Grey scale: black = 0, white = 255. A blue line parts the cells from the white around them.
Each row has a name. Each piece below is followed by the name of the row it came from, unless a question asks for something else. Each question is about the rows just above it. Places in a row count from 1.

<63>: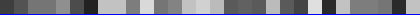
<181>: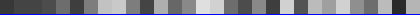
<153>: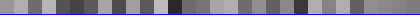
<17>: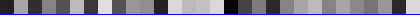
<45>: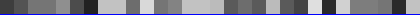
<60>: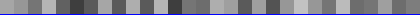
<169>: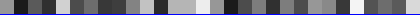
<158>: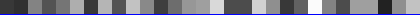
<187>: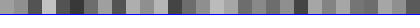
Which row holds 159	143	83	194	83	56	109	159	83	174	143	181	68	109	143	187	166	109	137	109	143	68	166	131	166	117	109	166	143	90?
<187>
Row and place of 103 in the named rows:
<181>, 13
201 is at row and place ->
<181>, 9

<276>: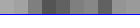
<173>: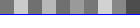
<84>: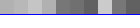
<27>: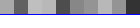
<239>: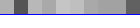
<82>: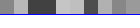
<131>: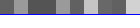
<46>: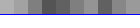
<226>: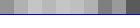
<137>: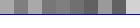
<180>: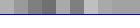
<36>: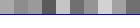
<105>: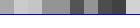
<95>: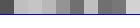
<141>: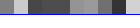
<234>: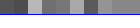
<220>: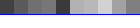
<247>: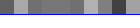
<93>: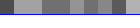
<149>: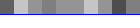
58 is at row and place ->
<220>, 5
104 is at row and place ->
<131>, 8
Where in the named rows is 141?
<36>, 2
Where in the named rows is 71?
<141>, 3
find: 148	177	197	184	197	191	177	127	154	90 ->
<226>

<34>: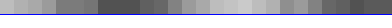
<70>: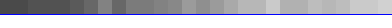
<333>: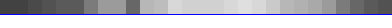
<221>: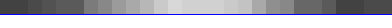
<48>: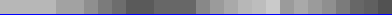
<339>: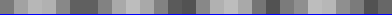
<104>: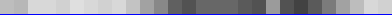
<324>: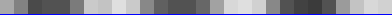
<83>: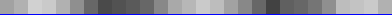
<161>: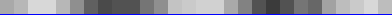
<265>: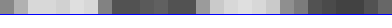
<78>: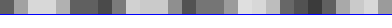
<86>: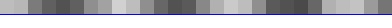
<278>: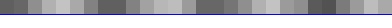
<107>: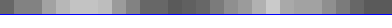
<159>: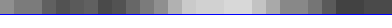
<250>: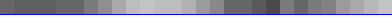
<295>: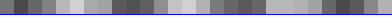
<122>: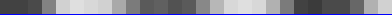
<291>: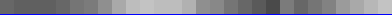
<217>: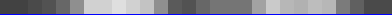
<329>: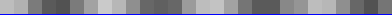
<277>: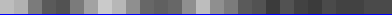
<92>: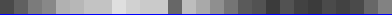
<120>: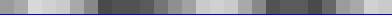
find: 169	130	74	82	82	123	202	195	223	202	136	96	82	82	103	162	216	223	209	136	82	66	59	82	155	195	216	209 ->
<324>
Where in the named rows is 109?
<48>, 9
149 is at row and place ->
<329>, 22

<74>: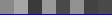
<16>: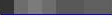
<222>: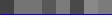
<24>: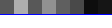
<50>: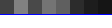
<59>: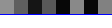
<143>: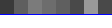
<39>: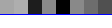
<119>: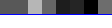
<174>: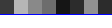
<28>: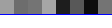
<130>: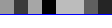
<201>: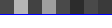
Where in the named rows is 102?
<119>, 4
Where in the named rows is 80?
<39>, 8

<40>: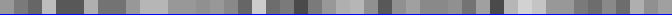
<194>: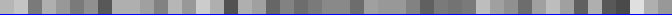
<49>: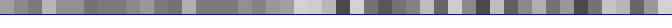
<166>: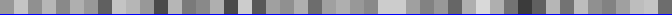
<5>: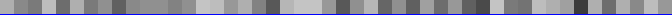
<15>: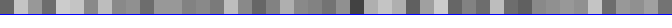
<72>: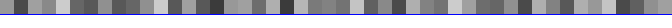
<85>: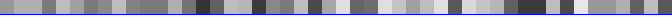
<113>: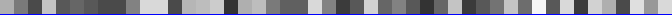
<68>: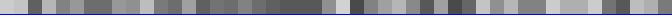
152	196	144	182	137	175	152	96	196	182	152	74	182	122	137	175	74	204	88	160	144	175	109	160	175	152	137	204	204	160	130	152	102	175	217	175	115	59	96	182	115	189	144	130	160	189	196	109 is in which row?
<166>
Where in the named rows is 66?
<15>, 26
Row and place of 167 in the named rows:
<85>, 24
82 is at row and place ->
<194>, 17

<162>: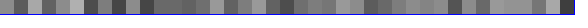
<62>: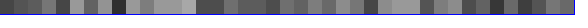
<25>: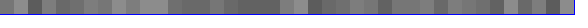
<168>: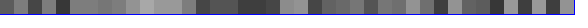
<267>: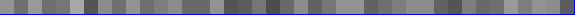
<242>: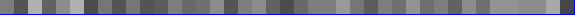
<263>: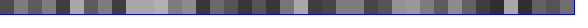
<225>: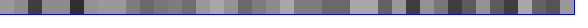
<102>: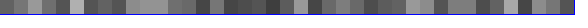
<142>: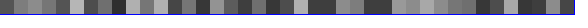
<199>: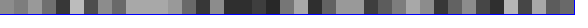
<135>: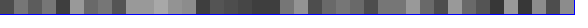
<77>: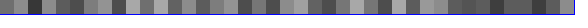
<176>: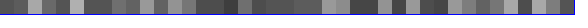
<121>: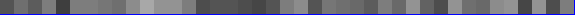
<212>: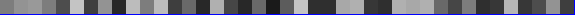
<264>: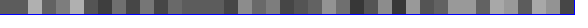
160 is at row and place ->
<77>, 22
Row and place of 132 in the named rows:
<162>, 31

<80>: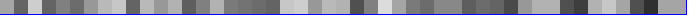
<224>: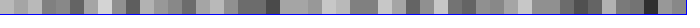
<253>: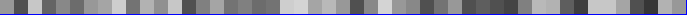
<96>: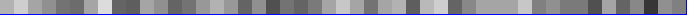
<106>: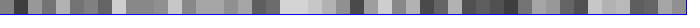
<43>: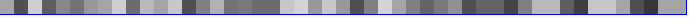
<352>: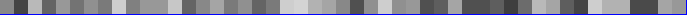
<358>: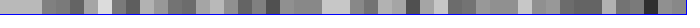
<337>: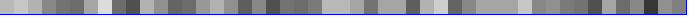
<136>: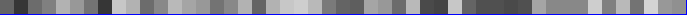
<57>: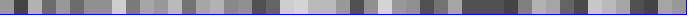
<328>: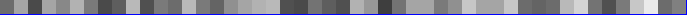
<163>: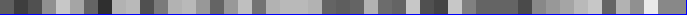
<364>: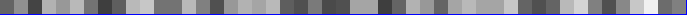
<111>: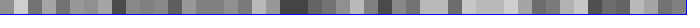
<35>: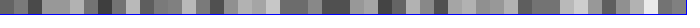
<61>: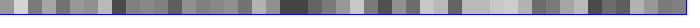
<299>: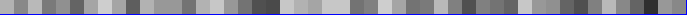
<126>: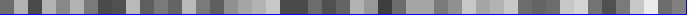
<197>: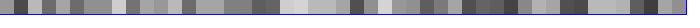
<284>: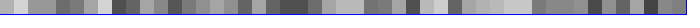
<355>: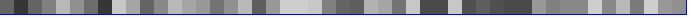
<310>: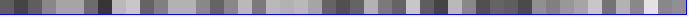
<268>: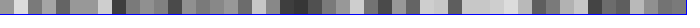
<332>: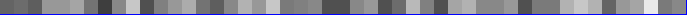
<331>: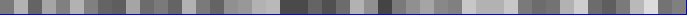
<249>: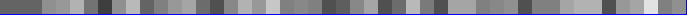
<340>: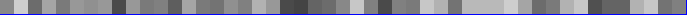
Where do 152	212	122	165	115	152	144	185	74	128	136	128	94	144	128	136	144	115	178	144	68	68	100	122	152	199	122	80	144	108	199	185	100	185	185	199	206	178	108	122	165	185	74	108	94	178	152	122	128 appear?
<61>
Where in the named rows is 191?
<163>, 18
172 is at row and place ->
<332>, 14
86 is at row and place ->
<284>, 13
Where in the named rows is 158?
<106>, 27

